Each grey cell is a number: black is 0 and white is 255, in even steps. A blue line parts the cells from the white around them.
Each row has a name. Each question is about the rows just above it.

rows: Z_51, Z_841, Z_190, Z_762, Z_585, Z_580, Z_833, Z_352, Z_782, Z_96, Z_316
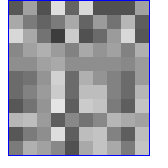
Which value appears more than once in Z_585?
[142]
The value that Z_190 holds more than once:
[216]
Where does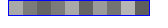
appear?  Z_841
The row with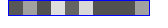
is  Z_51
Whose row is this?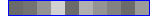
Z_580

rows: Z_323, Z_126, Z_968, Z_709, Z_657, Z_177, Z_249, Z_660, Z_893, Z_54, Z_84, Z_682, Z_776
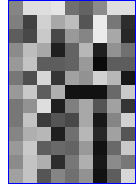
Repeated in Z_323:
[222]
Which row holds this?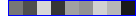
Z_177
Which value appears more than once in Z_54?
[183]
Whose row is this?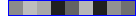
Z_709

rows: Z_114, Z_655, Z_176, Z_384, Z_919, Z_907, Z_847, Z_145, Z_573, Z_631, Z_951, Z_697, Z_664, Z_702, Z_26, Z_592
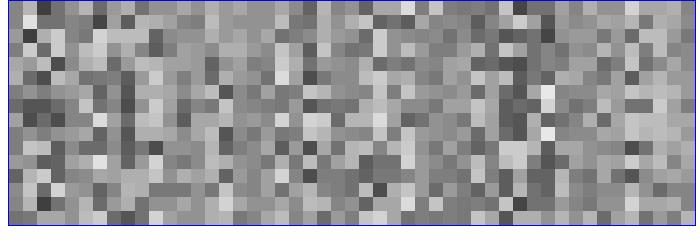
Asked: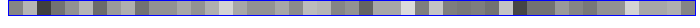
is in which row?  Z_26
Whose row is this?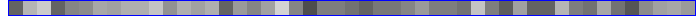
Z_664
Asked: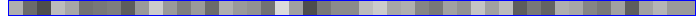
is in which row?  Z_907
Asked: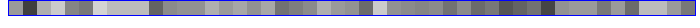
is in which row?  Z_176

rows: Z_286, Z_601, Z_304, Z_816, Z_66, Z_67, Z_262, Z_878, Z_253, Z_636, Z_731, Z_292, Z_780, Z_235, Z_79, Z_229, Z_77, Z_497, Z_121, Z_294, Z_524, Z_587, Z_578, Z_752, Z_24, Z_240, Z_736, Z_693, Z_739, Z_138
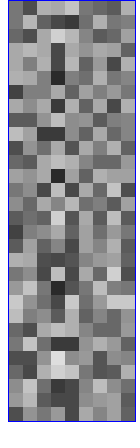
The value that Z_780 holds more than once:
[161]
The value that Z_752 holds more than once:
[104]
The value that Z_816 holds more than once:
[169]
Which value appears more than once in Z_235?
[72]
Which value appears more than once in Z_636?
[58]
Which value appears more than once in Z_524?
[119]

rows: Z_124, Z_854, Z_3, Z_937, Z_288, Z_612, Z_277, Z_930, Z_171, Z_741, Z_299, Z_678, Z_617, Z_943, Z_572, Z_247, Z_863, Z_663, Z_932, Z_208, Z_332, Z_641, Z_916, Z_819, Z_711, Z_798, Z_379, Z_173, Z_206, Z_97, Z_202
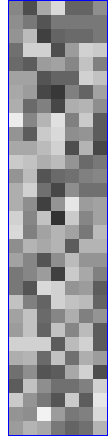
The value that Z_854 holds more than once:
[120]
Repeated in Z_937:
[209]
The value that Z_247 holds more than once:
[134]
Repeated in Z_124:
[100]
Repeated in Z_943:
[112]
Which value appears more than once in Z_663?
[180]
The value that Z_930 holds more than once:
[174]

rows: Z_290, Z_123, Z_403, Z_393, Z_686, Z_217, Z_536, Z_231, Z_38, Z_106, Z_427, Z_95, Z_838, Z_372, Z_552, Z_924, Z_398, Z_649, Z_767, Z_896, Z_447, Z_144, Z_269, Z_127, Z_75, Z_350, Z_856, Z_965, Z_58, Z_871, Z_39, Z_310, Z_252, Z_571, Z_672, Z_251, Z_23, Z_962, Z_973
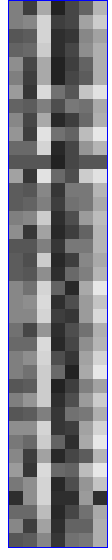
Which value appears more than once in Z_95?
[86]
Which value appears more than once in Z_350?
[212]
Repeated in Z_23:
[105]
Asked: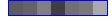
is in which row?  Z_552
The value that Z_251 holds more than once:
[46]
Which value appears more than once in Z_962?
[99]

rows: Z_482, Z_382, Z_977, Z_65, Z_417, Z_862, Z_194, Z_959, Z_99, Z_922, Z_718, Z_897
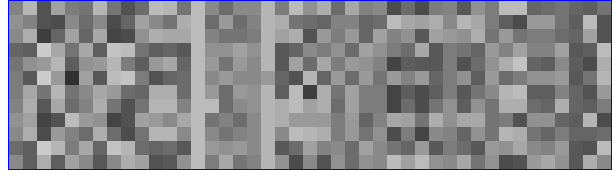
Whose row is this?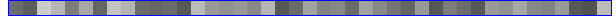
Z_718
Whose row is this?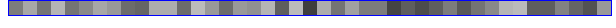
Z_194
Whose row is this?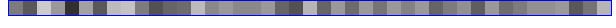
Z_862

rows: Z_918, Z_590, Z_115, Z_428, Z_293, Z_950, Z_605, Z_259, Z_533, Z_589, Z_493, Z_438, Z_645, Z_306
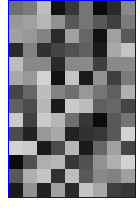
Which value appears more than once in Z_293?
[137]
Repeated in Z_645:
[88]
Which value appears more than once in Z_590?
[88]

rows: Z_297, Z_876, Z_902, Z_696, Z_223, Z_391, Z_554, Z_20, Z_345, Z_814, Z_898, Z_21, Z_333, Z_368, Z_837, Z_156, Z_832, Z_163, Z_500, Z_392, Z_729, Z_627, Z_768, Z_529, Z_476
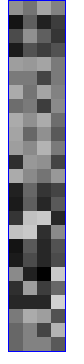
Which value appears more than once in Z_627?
[39]
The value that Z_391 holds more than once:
[122]
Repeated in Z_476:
[130]

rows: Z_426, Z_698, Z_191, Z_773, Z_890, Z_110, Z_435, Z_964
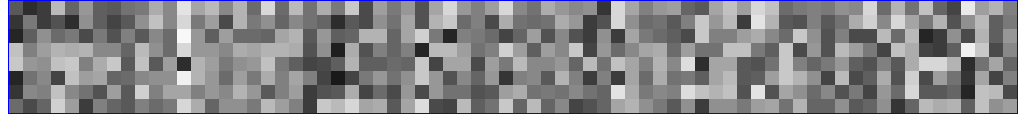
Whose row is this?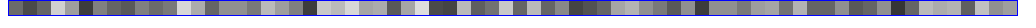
Z_964
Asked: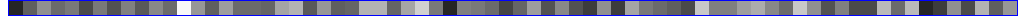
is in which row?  Z_191
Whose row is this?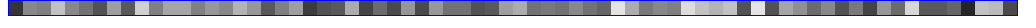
Z_435
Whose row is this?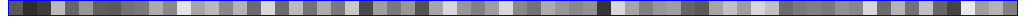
Z_426
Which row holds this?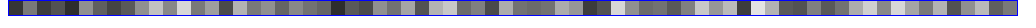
Z_698

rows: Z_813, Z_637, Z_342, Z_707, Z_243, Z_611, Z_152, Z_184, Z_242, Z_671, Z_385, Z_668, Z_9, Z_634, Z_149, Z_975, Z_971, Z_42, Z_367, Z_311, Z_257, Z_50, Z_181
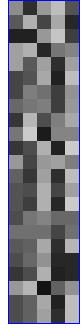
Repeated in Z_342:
[33]
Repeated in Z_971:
[112]
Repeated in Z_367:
[39]
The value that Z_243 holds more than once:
[160]

